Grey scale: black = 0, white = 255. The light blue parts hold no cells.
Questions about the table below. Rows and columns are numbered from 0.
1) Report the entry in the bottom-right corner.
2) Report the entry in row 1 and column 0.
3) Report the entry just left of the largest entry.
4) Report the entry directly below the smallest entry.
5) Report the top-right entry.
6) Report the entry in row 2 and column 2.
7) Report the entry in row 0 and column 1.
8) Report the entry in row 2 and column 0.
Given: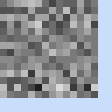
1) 83
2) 83
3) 164
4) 122
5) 122
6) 150
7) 138
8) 164

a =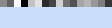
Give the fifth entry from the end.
166
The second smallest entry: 42
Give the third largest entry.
209
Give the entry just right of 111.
82
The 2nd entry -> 97

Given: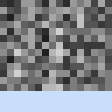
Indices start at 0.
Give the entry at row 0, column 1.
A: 44
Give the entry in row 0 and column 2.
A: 69
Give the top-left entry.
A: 57
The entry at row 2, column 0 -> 69
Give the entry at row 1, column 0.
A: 154
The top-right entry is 69
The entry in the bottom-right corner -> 124
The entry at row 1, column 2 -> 69
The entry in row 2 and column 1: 32

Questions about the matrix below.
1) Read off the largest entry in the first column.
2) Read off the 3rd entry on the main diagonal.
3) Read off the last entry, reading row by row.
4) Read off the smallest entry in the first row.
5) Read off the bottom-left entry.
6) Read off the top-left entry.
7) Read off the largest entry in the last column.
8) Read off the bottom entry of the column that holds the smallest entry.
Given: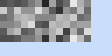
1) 203
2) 175
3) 106
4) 37
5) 78
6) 78
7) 219
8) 50

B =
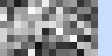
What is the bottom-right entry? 186
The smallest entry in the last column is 66
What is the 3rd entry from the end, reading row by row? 28
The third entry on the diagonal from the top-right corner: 78
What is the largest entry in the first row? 237
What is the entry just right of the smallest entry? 78
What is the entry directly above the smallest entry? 174
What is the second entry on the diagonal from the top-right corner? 132
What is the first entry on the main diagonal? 66
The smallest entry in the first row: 28
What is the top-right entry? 132
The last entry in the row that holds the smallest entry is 106
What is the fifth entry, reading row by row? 186
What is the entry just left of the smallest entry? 119
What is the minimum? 16
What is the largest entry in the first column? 237
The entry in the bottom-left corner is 159
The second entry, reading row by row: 106
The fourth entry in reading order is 66
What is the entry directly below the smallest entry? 40
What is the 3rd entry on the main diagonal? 186

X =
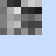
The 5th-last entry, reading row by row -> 160
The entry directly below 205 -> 41
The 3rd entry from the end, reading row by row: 144
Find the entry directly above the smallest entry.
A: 189
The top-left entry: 128
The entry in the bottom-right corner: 144
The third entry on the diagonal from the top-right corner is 115
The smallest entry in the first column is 99
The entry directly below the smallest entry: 128

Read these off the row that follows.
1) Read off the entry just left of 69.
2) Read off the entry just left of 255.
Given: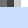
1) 113
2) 202

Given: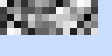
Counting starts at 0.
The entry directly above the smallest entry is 141
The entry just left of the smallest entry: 141
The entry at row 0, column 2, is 127
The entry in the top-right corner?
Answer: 85
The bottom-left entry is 85
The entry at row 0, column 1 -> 19
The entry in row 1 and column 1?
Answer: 141
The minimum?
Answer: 4
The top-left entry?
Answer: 236
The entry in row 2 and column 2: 199
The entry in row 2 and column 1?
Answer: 19
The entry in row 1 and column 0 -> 59
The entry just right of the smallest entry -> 156
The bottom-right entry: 223
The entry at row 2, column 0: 72

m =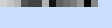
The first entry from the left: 210
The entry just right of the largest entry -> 196
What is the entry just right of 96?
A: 110
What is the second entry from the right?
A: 8

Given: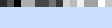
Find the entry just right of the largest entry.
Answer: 198
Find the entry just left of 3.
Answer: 87

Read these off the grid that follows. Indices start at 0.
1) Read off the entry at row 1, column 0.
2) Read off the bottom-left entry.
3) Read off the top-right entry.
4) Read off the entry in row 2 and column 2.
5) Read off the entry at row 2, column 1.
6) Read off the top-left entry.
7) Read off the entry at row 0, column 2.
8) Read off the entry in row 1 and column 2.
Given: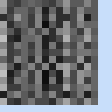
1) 147
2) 175
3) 90
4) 147
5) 74
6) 163
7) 61
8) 102

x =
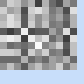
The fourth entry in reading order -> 145
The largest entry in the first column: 222
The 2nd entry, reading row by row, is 206
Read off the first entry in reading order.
145
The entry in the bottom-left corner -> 145
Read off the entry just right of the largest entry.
133
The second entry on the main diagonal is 161
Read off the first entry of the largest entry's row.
161
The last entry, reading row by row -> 177
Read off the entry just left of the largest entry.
133
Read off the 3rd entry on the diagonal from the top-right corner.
161
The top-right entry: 121
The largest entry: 250
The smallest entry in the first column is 92
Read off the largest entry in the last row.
206
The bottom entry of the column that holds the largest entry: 192
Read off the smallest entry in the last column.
77
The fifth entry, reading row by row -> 177
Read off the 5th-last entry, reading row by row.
145
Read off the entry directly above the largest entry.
192

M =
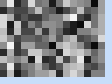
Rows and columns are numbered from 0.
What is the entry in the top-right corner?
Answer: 158
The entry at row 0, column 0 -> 129
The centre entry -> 158
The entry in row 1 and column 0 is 41
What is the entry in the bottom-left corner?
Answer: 56
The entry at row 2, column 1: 174
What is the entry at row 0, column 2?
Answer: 41
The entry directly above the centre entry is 143
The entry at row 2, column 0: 215
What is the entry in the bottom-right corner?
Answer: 129
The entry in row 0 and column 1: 230
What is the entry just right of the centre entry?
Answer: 86
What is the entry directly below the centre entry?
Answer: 11
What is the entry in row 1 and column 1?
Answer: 101
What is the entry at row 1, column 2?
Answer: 70
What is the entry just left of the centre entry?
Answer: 115
